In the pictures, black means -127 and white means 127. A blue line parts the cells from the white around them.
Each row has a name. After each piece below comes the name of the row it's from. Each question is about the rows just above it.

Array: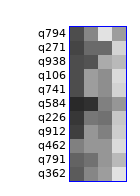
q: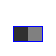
q584
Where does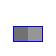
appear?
q791
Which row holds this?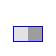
q794
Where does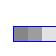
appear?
q362
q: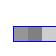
q912
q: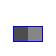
q794

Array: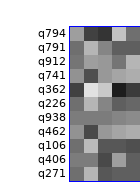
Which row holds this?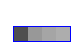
q741
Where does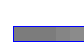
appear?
q938

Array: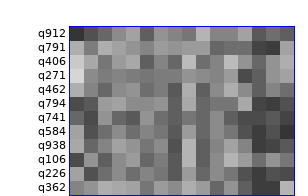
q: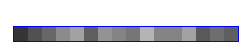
q912
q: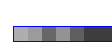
q362
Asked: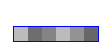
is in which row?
q406
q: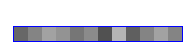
q938

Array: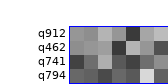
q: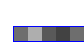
q741
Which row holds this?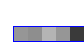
q912
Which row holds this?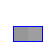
q462
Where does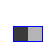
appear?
q462
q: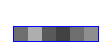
q741

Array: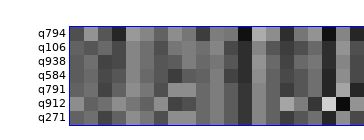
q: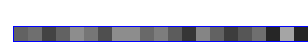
q791
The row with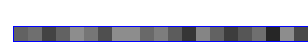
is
q271
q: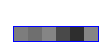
q106
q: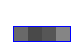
q584
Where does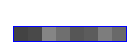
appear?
q938

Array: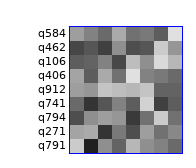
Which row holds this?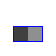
q462
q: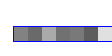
q584
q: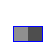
q462
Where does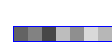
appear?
q106

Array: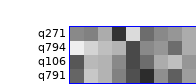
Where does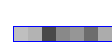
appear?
q794
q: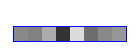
q271
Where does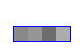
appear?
q794
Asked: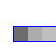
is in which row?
q106

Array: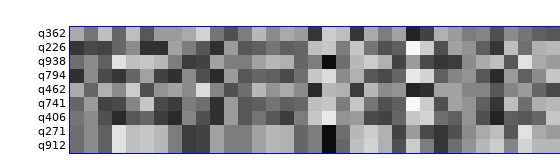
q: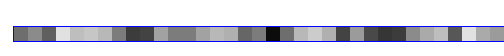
q938
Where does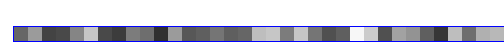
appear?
q741
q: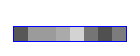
q362
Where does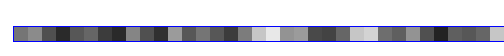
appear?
q406
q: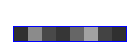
q794
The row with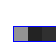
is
q462
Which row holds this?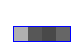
q794

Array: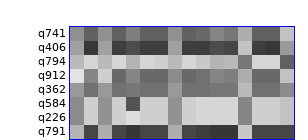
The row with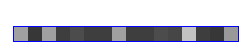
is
q406
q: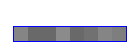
q912
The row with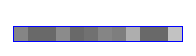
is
q912
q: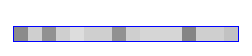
q226

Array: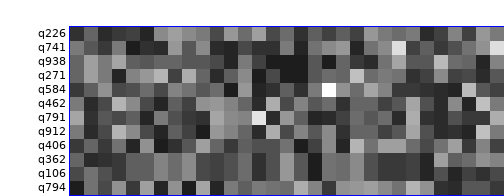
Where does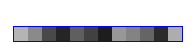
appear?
q912
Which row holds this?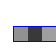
q794
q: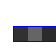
q226
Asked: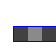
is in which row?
q271
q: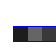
q938
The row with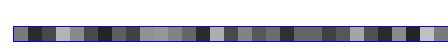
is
q462
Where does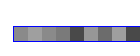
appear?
q226

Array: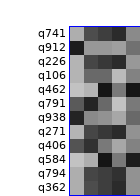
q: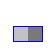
q791
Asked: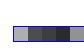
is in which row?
q362
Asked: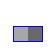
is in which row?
q938
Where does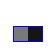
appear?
q462
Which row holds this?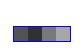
q406

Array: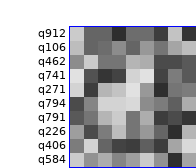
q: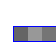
q106
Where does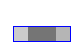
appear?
q462
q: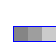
q584
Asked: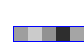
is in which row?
q584
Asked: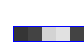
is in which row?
q741

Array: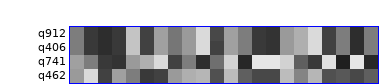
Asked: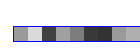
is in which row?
q406
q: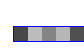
q462
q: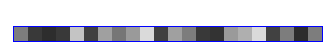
q406
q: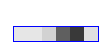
q741
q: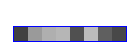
q462
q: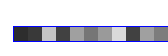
q406

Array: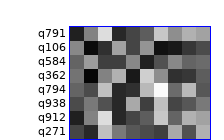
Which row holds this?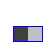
q938
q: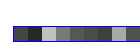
q271
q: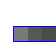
q271
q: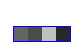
q794
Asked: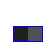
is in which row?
q584

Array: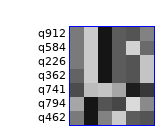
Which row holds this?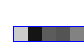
q912
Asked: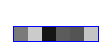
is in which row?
q226
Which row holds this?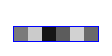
q584
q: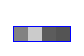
q462

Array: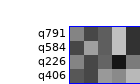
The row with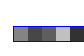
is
q791
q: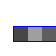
q584
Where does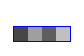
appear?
q584
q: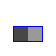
q406

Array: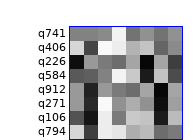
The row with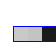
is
q106
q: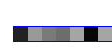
q912
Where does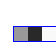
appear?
q271
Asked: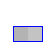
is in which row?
q406
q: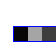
q226
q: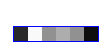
q271

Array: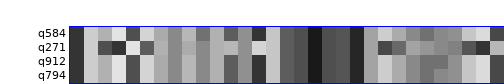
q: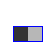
q271
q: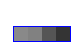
q271
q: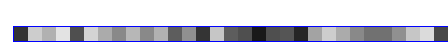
q912

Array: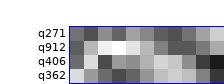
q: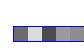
q406
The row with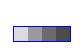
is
q362

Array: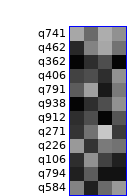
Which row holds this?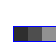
q938
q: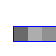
q741
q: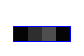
q362
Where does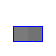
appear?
q226
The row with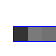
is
q226
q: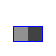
q106

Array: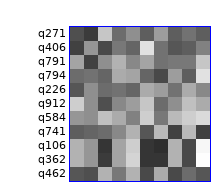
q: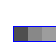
q912
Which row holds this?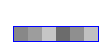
q912
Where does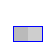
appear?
q584
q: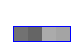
q794
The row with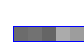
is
q226
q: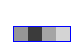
q362

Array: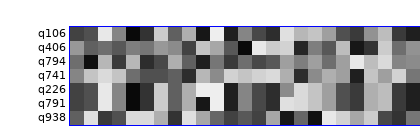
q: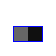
q938
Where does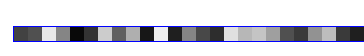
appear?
q106
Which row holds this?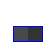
q938

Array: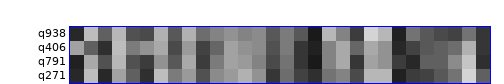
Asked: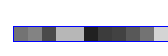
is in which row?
q271
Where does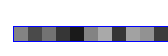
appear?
q791
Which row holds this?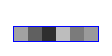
q271
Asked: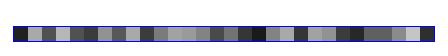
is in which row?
q791
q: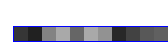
q406
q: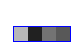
q938

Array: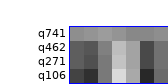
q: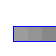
q741
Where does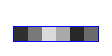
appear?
q106

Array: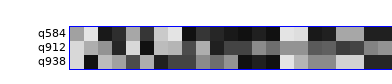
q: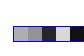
q912
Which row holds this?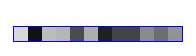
q912
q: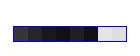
q584
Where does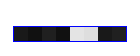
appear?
q584
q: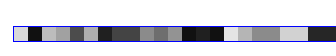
q938

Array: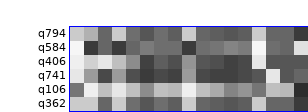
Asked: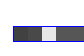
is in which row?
q406
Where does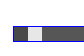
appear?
q406
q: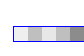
q106
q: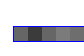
q584

